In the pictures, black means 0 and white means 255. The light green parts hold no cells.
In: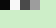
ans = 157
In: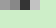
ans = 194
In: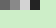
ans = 35
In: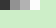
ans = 252
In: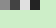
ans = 35
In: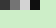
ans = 15
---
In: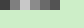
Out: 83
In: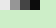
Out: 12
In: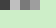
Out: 158
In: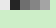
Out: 164
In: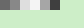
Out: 63
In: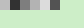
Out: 83
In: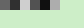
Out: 173
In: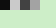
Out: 163
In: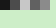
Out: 139
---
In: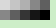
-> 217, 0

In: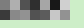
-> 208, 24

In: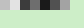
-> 227, 26

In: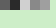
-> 208, 42

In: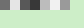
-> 241, 56

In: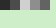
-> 208, 43

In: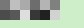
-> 222, 33
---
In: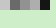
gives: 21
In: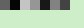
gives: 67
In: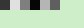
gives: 95
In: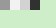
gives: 49
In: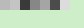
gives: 220
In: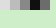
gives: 108
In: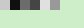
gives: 153
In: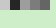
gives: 101
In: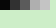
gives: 196
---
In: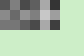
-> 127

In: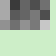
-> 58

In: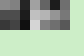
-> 129

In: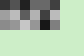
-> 83

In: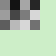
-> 19

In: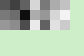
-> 64

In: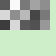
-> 249

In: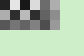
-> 229
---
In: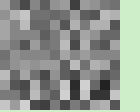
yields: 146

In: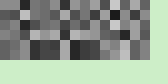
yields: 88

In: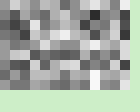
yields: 131

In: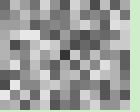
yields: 123

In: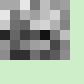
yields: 230

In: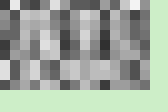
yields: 146
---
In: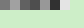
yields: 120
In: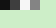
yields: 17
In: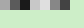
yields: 168
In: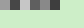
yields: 157
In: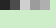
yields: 37
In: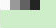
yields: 249
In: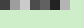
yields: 64
